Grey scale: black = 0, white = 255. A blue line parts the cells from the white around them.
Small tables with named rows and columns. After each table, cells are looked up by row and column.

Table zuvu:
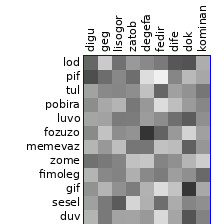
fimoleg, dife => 158
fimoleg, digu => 180
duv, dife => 165
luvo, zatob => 124
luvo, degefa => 156
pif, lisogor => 136
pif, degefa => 221
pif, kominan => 167
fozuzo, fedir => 99
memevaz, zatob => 118
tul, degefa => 193
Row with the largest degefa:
pif

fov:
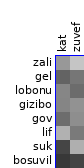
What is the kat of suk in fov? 69
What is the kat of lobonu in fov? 134
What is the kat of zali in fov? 152
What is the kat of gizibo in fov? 133
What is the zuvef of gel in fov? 118
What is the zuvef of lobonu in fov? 108
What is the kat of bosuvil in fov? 56
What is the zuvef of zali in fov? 197
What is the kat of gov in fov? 109
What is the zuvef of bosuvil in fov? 68
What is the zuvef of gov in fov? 142
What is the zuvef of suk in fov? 175
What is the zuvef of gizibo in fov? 146
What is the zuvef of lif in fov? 122
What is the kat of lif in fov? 177
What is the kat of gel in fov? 99
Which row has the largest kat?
lif

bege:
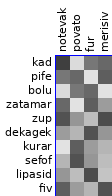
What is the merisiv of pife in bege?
94
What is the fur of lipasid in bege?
76
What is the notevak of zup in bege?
82
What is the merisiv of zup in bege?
76
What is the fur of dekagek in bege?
82
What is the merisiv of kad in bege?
104
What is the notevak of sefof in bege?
181

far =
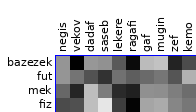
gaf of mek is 144
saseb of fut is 50
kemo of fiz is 119
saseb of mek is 124
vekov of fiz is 80
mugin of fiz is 171
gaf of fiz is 165
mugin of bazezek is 194
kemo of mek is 109
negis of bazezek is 149
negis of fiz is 75
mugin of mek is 142
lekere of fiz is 62
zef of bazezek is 35
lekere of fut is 113
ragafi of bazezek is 11
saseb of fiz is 230
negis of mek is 103
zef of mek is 126

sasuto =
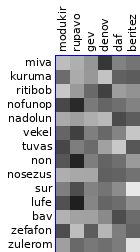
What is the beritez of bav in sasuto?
108
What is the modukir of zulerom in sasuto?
159
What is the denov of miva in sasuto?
55
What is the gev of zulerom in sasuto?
120
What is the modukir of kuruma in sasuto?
108
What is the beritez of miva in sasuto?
116
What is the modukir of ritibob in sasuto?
199
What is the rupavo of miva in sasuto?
175
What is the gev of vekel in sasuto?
127
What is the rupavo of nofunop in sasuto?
41
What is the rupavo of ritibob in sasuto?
154
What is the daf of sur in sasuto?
140
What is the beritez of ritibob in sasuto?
146
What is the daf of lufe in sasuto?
109
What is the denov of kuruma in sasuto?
195
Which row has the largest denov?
kuruma

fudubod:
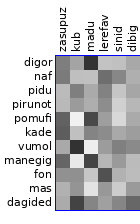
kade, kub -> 192
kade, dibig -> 157
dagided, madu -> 133
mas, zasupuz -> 177
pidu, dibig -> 166
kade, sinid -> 169
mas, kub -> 148
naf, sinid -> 135
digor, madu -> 51
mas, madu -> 227
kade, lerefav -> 140
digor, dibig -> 168
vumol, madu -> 238
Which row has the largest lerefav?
digor

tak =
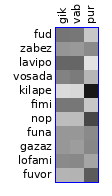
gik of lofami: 138
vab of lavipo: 102
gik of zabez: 149
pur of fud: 199
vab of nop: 188
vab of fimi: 119
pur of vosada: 182
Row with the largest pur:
lavipo

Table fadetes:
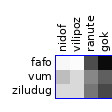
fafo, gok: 11
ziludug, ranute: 118
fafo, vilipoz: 252
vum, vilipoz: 217
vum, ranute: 135
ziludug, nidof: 218
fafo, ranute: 77
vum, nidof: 189
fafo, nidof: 247
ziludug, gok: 72
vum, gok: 95
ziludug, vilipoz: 217

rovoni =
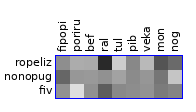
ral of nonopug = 145
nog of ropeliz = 106
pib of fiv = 141
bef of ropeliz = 170
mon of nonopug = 118
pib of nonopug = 139
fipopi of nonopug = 102
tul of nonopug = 162
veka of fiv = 147
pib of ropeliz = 136
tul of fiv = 137
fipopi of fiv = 145
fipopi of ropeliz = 142
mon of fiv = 123
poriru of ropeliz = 172
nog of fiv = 132
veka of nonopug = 150
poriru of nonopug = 151

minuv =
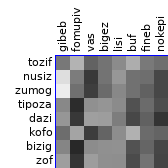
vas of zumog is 62
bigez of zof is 143
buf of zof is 75
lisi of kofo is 141
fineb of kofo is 107
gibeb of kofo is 109
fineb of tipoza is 107
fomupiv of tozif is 179

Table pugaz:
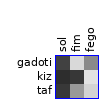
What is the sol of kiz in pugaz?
45
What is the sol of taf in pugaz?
56
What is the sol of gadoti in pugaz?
65
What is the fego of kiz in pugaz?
226
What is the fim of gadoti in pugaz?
217
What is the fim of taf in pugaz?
153
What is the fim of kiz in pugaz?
55
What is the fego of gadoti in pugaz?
138
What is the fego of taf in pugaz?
211

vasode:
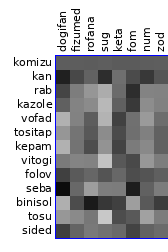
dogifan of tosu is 151
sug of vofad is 179
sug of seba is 125
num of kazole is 141
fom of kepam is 123
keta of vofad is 65
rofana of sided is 121
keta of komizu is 91
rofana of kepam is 77
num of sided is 98
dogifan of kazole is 96
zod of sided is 107
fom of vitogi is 73
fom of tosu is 89
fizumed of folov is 90
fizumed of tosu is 138
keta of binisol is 64
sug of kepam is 147
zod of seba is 124

